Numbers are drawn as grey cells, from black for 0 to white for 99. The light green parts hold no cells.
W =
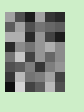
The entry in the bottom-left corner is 6
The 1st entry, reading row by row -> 63
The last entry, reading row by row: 31
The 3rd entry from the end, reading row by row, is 36
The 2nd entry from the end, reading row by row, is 72
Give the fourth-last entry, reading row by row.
26
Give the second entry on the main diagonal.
63
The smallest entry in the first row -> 11
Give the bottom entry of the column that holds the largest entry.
82
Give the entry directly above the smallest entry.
21
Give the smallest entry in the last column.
11
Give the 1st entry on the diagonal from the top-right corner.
16
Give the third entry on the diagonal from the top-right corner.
58

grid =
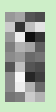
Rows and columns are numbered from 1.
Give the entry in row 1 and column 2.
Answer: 64
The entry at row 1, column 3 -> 33
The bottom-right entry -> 69
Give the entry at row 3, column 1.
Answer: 59
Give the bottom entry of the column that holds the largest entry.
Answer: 49
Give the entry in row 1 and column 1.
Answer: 59
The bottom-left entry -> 45
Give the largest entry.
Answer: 96
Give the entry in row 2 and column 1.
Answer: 79
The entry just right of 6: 20
